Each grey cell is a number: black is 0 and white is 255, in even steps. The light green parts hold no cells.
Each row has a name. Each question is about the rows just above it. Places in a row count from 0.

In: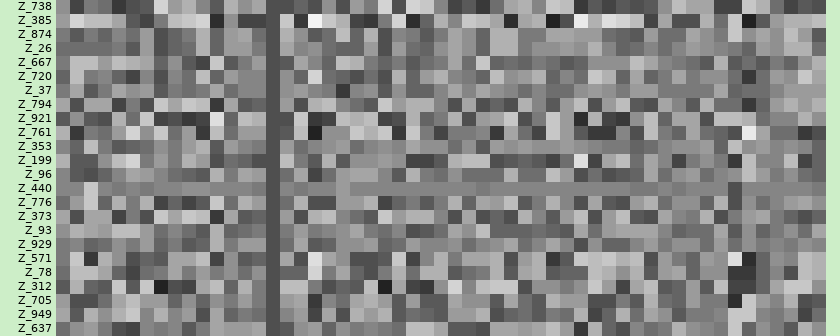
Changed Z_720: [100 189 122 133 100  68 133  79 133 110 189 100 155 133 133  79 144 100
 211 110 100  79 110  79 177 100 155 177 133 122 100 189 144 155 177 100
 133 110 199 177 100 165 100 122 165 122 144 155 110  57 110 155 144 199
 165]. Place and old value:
47, [144]
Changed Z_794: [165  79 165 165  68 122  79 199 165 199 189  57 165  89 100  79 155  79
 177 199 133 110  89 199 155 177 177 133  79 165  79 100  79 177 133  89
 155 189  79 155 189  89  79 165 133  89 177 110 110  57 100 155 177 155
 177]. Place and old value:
19, [189]
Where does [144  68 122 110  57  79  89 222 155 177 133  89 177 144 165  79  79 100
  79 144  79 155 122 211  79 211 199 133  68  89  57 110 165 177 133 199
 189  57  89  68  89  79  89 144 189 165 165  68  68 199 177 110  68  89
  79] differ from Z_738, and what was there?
7, [211]
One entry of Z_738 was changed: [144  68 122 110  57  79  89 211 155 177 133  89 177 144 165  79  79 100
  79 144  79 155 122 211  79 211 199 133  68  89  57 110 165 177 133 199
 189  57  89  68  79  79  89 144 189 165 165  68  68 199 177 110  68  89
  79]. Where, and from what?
40, [89]

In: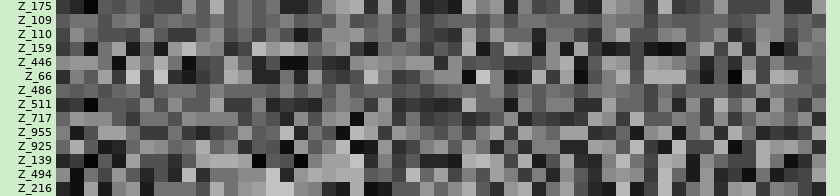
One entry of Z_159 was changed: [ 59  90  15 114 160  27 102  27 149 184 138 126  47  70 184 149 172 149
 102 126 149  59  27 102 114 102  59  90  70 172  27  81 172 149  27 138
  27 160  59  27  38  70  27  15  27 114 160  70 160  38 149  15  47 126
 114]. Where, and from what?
49, [47]
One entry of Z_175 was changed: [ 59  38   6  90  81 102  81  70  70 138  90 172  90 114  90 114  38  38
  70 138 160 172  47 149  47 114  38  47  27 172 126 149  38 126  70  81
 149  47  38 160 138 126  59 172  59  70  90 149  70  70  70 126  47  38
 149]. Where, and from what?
53, [47]
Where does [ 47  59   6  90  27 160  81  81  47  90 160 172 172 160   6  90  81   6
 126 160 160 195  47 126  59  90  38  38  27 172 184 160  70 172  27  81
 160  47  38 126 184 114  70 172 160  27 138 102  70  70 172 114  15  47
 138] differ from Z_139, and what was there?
0, [38]
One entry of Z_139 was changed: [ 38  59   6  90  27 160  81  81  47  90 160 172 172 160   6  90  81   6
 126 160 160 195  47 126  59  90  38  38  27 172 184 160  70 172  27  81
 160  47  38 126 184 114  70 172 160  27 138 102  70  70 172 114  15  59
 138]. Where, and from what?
53, [47]

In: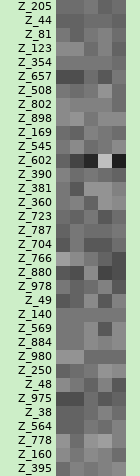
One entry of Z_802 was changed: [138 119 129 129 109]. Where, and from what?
1, [129]
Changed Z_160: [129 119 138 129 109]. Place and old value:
0, [138]
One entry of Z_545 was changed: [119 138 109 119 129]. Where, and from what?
4, [138]
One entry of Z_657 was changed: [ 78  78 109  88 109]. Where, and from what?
4, [119]

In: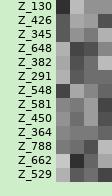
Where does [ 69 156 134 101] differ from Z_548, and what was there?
1, [167]
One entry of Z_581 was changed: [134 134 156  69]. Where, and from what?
1, [122]
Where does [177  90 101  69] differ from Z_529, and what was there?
2, [110]
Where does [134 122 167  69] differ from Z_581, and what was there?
2, [156]
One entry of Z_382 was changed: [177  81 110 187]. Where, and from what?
0, [167]
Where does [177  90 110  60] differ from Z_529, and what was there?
3, [69]

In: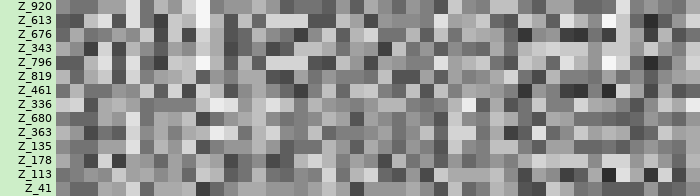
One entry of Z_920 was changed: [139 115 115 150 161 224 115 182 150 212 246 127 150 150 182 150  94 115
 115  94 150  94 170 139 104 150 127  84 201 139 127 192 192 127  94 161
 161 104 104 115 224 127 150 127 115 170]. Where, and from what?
3, [161]
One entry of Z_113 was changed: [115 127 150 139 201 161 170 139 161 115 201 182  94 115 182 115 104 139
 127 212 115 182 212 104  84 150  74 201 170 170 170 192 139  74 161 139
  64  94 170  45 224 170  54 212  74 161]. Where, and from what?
9, [104]
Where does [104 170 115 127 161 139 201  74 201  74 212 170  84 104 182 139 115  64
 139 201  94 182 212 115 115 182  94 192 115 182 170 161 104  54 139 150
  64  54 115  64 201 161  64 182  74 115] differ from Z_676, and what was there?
44, [84]

